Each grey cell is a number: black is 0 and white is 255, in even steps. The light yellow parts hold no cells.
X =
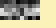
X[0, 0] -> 55
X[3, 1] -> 204
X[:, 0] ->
[55, 74, 222, 210, 28]
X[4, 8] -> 84
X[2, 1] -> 132
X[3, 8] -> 183
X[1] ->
[74, 127, 110, 110, 86, 117, 128, 68, 116, 146]
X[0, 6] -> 47
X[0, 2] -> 66
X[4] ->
[28, 63, 114, 28, 70, 218, 94, 1, 84, 11]
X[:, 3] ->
[97, 110, 187, 126, 28]
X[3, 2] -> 173
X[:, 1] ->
[43, 127, 132, 204, 63]

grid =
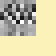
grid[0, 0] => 173
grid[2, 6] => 83
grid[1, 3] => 194
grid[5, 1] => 141
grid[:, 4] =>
[164, 82, 47, 236, 190, 24, 180, 177, 203]
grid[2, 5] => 151
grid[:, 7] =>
[158, 133, 148, 67, 44, 242, 181, 167, 186]
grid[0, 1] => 160
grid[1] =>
[171, 144, 43, 194, 82, 222, 112, 133, 53]
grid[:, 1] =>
[160, 144, 76, 200, 112, 141, 167, 167, 155]
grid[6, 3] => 127
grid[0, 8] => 169
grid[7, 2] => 150
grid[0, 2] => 167
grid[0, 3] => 114
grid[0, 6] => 142
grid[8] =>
[174, 155, 108, 141, 203, 111, 159, 186, 176]
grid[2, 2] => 111
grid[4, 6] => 117
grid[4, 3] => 33
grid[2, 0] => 186
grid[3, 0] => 73
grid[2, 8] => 29

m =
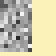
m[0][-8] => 92
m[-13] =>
[92, 165, 149, 115, 216, 161, 187, 170]
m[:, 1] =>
[165, 85, 143, 201, 220, 226, 161, 159, 232, 213, 164, 72, 181]
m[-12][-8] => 88
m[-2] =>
[161, 72, 151, 161, 197, 155, 161, 242]
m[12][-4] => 157
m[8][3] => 215
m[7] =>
[69, 159, 161, 139, 161, 205, 236, 149]
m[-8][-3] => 153
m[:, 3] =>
[115, 139, 172, 187, 223, 195, 87, 139, 215, 216, 147, 161, 179]
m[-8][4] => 59
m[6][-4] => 161
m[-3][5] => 150
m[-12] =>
[88, 85, 161, 139, 182, 166, 120, 239]
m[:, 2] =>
[149, 161, 193, 161, 134, 130, 164, 161, 96, 130, 206, 151, 170]
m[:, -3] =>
[161, 166, 191, 246, 161, 153, 152, 205, 161, 145, 150, 155, 198]
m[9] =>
[203, 213, 130, 216, 39, 145, 206, 85]
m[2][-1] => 145
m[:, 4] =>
[216, 182, 152, 89, 168, 59, 161, 161, 172, 39, 167, 197, 157]
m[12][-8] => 196
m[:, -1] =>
[170, 239, 145, 107, 105, 132, 161, 149, 131, 85, 80, 242, 69]
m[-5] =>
[186, 232, 96, 215, 172, 161, 130, 131]
